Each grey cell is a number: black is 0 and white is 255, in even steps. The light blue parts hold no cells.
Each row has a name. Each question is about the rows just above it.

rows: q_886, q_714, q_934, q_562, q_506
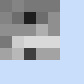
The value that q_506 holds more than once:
[163]
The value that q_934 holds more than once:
[143]
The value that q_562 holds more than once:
[217]
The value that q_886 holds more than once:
[120]
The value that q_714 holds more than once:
[109]
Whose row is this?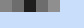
q_714
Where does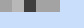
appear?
q_506

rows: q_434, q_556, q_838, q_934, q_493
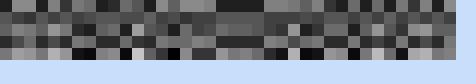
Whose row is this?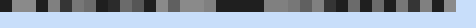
q_434
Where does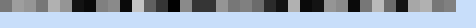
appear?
q_493

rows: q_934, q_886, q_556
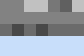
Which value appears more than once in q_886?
[130]
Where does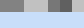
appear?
q_934
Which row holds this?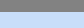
q_886
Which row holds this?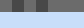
q_556

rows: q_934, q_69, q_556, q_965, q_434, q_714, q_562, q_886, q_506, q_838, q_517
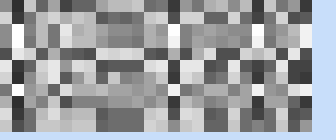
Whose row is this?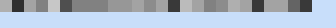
q_506
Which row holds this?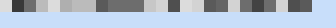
q_838
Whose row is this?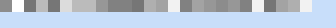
q_965
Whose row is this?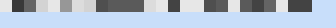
q_714

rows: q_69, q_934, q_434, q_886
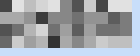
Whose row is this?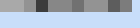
q_934
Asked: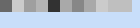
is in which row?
q_886
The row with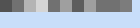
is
q_434

